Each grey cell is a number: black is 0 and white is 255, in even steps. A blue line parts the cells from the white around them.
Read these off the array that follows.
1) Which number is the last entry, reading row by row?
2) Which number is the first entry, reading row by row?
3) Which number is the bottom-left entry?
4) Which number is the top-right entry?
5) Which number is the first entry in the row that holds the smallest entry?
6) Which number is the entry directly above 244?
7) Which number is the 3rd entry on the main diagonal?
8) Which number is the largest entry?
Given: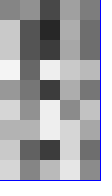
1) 139
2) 133
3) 214
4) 125
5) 201
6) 201
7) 60
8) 244

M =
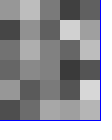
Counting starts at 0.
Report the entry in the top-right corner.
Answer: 96
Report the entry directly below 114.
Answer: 102
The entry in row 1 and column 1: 145
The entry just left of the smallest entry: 129
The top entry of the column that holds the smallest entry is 64
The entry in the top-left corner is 151
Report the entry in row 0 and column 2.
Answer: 122
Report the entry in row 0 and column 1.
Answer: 189
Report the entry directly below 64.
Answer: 209

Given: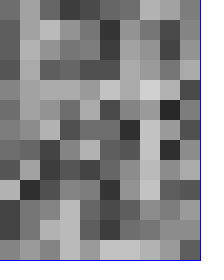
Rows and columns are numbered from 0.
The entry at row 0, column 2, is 102
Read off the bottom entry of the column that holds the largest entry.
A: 178
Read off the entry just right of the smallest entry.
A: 125
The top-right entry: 125
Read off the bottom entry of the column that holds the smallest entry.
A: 154
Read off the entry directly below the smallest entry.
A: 154
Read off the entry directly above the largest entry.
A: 154
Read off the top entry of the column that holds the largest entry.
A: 178
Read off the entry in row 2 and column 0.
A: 94
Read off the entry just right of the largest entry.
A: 178
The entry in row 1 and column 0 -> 94
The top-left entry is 110
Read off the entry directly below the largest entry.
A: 154
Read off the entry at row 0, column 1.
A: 162
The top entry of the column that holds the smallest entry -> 162
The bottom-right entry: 94
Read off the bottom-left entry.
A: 132
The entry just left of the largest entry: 170
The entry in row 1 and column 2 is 186

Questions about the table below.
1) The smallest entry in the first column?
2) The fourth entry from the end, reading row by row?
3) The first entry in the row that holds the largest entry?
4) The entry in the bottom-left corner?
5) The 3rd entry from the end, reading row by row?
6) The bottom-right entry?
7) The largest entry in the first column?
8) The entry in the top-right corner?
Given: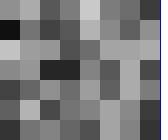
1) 16
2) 81
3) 144
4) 52
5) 164
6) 52
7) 194
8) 60
